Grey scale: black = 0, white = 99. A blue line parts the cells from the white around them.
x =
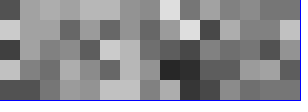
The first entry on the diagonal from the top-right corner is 46
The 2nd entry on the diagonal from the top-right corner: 50
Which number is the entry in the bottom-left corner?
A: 32
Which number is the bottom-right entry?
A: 46
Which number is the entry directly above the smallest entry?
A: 36
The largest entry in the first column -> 79
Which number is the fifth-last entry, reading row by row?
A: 28
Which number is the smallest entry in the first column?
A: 25
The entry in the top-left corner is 32
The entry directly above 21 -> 18
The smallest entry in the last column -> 36
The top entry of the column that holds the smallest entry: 86
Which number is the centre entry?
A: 43
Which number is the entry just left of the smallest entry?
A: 57
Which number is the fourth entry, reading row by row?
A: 63
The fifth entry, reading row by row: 71
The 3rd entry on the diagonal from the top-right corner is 46
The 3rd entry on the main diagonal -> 50
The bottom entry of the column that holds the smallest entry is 67
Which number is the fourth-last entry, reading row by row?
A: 54

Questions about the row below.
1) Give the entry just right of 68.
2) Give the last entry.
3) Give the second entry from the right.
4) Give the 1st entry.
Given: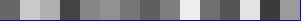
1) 26
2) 60
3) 23
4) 40

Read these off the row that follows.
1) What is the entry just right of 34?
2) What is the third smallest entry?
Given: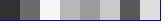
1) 86
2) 42

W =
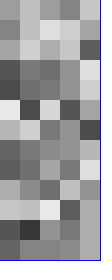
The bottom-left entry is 39
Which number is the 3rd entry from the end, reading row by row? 51
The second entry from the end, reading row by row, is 54
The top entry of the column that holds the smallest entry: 74
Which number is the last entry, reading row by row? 67
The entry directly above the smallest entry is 74
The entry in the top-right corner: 77
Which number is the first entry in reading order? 61
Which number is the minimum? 21
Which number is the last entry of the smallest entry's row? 67
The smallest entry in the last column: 29
